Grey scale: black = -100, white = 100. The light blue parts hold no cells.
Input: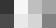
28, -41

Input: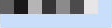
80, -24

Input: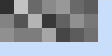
-28, 13

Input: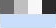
-66, -18

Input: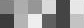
81, -53

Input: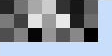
-27, -39

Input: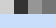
-9, 63

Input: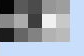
24, -79

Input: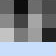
-42, 53
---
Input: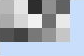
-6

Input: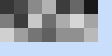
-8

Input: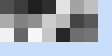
94

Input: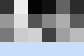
64

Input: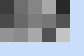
32

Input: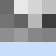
6

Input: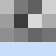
-20
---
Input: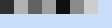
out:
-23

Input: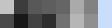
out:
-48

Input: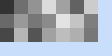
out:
-34

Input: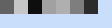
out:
-89

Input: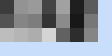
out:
36

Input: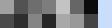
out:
4

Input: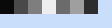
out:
-1

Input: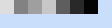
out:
25
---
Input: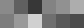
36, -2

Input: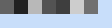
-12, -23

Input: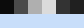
-75, -91

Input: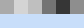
11, 33

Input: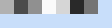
-9, 39

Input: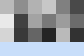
-43, 67

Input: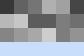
-45, 4

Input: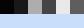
-26, -97
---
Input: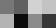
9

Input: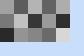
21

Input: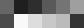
47

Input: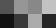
35

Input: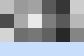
-30

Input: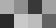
48
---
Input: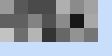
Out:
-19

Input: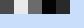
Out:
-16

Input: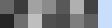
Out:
-42

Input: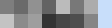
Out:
-45

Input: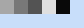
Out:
-35

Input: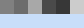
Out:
-42
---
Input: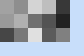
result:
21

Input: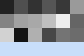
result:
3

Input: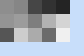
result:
16

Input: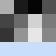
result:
-47

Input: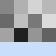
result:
-18

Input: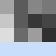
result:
56

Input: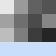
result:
26

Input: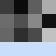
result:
-15
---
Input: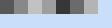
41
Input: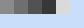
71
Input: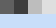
75
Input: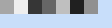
13
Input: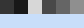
12
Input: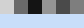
-1
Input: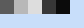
-91
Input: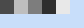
82
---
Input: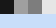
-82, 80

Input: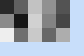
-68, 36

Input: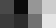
-43, 79

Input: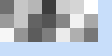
-12, -7

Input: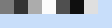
-4, 75

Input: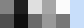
3, -7

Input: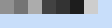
13, 61
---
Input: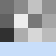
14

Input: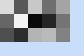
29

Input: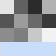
39

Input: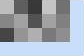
-11

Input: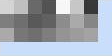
-56

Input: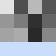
-33

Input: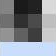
70
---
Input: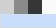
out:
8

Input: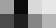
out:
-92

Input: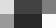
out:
-48

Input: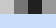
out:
-8

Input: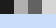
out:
38

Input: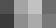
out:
29

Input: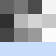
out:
-7

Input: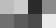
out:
59

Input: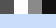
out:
99
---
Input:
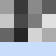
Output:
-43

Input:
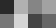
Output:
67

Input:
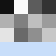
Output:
0

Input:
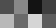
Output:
-17

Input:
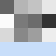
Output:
-4

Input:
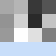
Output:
64

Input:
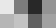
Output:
53
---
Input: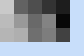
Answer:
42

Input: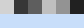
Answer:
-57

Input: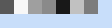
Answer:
25

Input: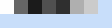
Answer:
-79

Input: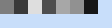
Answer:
74

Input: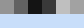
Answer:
-23

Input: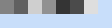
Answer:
62

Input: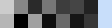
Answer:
26

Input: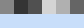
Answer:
-59
